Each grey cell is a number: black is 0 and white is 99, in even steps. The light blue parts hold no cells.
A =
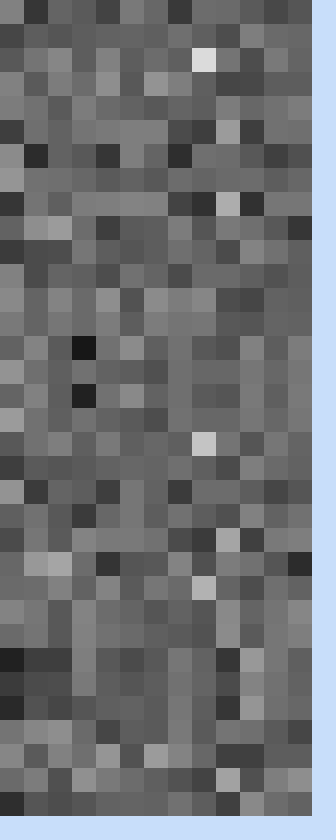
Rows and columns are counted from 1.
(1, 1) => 50
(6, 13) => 43
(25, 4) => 38
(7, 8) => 18
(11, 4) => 46
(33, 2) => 48
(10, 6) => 35
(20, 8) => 43
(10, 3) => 60
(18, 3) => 37
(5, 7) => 34
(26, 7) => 33
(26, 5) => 42
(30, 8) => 46
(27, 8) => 35
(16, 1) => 57
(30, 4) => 33
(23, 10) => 64
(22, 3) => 34
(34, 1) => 18
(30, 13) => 40
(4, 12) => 36
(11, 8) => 43
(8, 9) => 39
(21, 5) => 24
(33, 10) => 63
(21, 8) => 23
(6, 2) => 43
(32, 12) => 36
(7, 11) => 34
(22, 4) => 23
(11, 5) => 36
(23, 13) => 49
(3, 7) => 42
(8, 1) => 58
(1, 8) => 22
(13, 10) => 30
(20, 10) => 29
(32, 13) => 36
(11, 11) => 51

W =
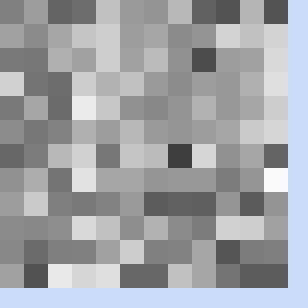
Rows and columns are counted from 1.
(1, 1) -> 50
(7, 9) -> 83
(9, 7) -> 36
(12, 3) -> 90
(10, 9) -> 48
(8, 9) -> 59
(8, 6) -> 65
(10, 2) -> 52
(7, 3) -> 71
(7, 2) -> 48
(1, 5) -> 75
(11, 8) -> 51
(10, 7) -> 69
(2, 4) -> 76
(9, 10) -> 58
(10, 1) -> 53
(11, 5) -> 63
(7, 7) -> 73
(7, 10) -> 56
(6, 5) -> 61
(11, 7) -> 50
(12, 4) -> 83
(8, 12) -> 97
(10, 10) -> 81
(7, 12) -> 39
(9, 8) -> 38
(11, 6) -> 79
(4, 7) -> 60
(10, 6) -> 55
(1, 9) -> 38
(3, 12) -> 84
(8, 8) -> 59
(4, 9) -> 61
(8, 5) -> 64
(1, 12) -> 32

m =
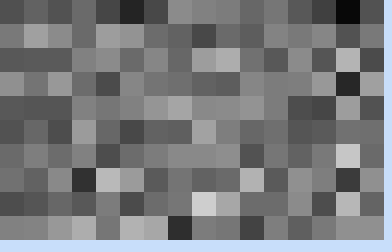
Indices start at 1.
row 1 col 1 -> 31
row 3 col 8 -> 40
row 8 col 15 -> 23
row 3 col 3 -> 35
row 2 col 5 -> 61
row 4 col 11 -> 52
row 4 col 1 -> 56
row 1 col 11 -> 40
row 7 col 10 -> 55
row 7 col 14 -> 47
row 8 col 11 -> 69
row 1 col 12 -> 46
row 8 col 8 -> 45
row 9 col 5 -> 48
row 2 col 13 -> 47
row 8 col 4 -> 19
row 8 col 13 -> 56
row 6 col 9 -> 63
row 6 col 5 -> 40
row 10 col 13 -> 37
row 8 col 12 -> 35
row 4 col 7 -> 45
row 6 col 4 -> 60
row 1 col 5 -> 27
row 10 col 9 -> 48
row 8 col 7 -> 35
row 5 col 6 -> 50
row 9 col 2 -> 33
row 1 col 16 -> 32
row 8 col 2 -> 38
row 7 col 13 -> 38
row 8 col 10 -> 41
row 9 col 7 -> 42
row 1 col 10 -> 48

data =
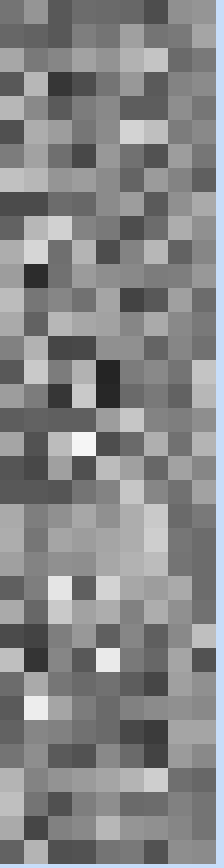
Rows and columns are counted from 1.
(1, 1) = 45
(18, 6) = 77
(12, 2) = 17
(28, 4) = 34
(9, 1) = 29
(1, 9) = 58
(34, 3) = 31
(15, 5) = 56
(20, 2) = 28
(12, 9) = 59
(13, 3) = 52
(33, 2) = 51
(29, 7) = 27
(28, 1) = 74
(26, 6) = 50
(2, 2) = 38
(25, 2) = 49
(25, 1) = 37
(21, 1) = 34
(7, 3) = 43
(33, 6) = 70
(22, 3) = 56
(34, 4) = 49
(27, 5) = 37
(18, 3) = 37
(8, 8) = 51
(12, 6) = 53
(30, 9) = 53
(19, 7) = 68
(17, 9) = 71
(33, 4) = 60
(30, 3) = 64
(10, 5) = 47
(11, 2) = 83
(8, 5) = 54
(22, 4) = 65

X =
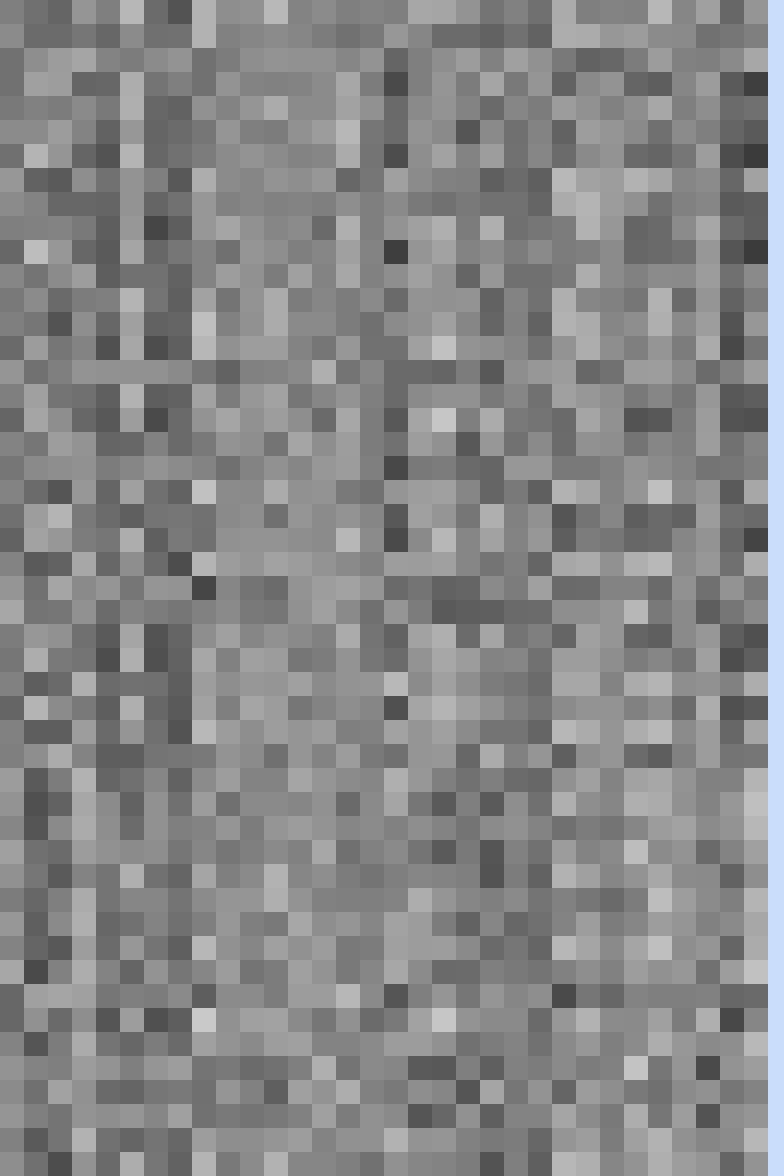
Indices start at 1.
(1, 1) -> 49
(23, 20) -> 52
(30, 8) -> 35
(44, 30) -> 53
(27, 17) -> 38
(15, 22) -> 52
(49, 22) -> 49
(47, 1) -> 58
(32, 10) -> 57
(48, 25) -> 61
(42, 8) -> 53
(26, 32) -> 53
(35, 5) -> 55
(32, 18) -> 58
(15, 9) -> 71
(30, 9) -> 63
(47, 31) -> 55
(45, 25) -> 48
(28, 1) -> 46
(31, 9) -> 72
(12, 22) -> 43
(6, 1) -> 54
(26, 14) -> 62
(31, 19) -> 62
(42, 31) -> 40
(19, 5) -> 39
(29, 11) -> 59
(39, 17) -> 63
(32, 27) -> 42
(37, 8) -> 39
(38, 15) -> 49
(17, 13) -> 46
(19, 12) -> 45
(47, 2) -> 49
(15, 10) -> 56
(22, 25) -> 45
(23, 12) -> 57
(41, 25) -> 55
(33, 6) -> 43
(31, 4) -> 61

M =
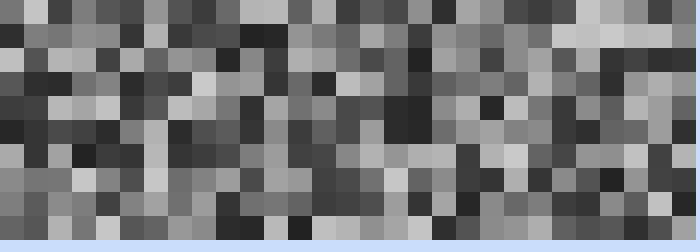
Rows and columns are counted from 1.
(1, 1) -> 46
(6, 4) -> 25
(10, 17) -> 64
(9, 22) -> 40
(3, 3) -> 70
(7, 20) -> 23
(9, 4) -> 48
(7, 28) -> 25
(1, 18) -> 55
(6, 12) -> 53
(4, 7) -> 28
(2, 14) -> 47
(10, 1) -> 39
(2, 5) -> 53
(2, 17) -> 48
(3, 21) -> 26
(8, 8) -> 42
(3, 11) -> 52
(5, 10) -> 46
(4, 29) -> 57
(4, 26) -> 18
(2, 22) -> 54
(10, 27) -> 19
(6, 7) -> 69
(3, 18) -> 14
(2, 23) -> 43
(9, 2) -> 35
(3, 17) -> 38
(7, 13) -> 25
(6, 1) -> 15
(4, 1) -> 34
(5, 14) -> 53
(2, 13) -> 57
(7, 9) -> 24
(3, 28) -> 19
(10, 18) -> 76
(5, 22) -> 73
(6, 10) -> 35
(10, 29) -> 62

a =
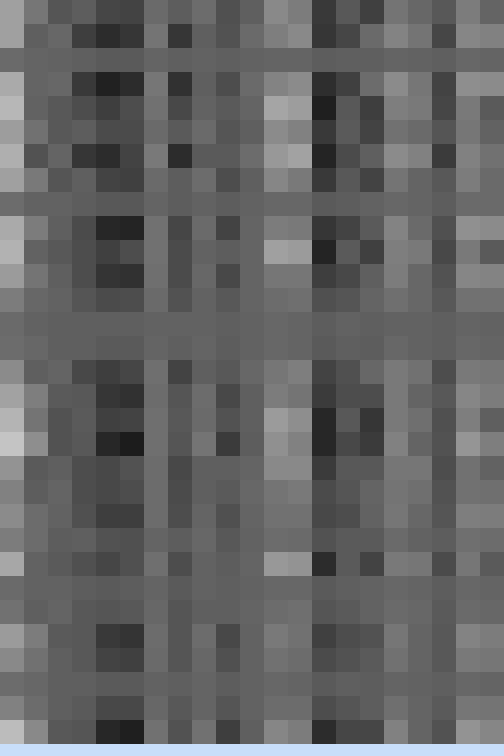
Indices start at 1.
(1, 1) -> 62
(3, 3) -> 38
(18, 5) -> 25
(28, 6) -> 25
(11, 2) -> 38
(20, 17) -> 46
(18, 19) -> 31
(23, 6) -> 31
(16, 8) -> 26
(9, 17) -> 40
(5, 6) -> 30
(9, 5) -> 34
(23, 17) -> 41
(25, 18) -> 39
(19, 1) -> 76
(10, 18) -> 41
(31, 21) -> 52
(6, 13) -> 50
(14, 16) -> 37
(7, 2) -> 32
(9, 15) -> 36
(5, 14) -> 12
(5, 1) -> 71
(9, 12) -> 40
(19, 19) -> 32
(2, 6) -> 21
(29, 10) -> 36
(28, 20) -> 47
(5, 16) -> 24
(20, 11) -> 39
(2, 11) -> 41
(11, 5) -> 25
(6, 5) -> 29
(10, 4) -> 29
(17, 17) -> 47
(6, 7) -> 41
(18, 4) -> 35
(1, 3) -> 33
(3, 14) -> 36
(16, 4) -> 28
